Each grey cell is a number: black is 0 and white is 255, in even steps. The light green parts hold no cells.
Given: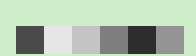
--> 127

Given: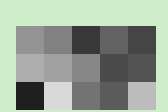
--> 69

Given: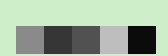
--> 81

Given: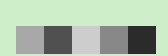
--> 136

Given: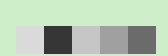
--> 160

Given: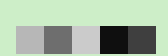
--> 110

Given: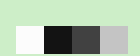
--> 196
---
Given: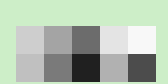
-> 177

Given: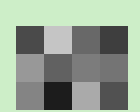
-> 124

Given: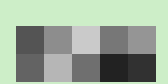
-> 34

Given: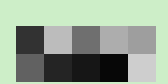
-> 7

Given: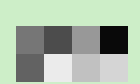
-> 193

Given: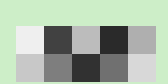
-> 112

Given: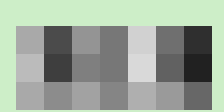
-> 97

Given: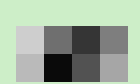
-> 82
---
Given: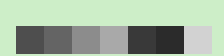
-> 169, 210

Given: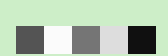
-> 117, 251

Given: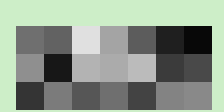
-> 171, 224

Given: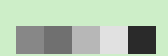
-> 183, 225

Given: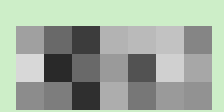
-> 154, 216

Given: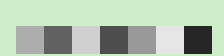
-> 77, 230
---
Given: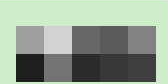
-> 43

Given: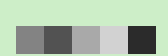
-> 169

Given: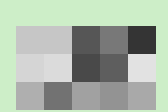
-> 161

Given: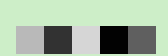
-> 214

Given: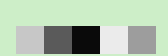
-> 10

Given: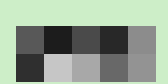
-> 168

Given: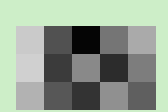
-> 51

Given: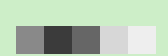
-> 102

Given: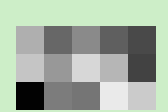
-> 117
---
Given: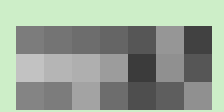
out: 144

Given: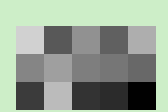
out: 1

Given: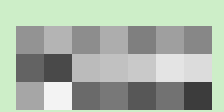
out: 60

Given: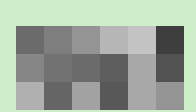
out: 148

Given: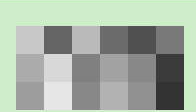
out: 51

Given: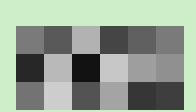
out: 62

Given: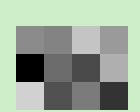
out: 51

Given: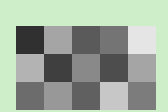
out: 124

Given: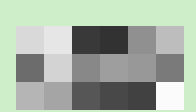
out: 251
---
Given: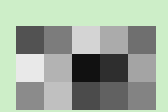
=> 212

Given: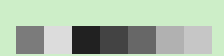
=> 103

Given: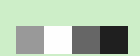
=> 254

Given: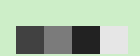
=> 123

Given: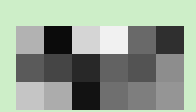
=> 241

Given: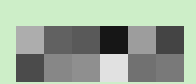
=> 22

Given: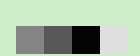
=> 88
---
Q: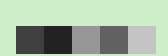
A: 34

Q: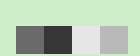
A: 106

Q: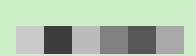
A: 187

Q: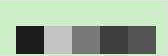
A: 196

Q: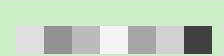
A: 244

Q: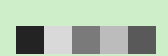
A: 217

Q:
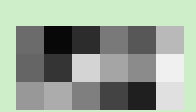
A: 127
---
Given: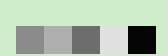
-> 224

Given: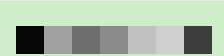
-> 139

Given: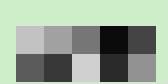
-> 11

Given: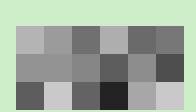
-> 174

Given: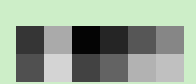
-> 37

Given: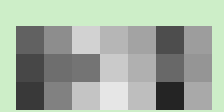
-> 182

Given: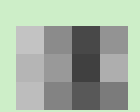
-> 147

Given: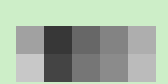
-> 131
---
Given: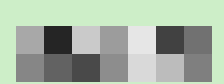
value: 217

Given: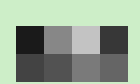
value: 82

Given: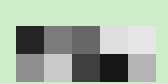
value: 63

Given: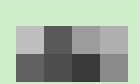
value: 77

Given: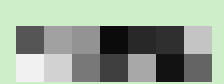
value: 168

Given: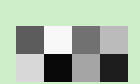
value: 9

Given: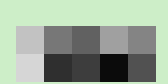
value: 61
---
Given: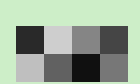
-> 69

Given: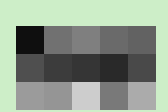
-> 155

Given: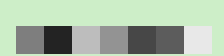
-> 189

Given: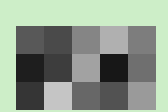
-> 53

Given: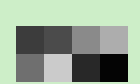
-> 173

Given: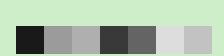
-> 175

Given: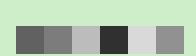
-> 124

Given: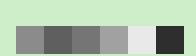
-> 95
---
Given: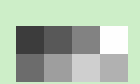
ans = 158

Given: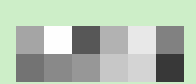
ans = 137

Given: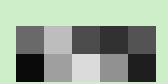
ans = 159

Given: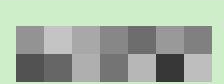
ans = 102

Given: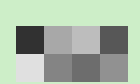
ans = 132

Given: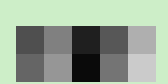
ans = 150
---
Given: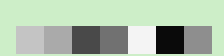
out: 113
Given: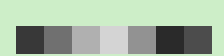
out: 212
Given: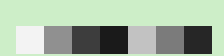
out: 26
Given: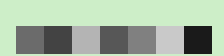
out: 87
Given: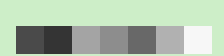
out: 141
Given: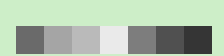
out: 234
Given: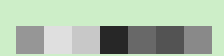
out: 39
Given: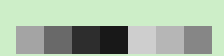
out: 24
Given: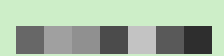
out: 75
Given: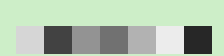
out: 113
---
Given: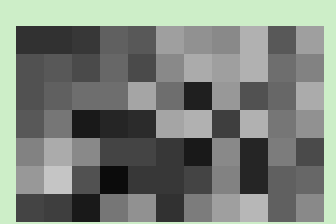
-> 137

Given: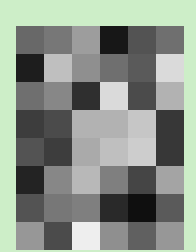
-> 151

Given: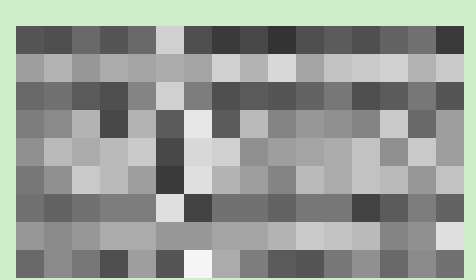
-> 113

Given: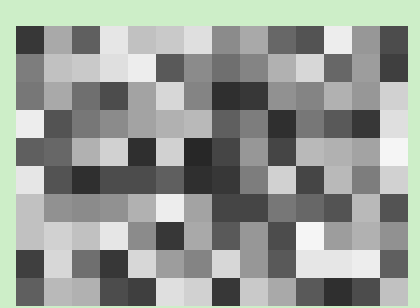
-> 193

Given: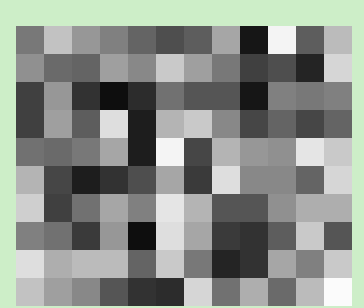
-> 251
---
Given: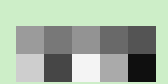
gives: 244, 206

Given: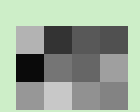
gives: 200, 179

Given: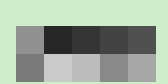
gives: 202, 188

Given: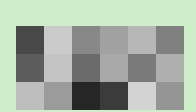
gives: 211, 203

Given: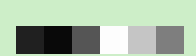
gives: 253, 197

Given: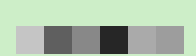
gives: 197, 170

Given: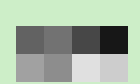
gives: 224, 205

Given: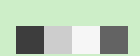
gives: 246, 205

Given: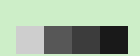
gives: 206, 87
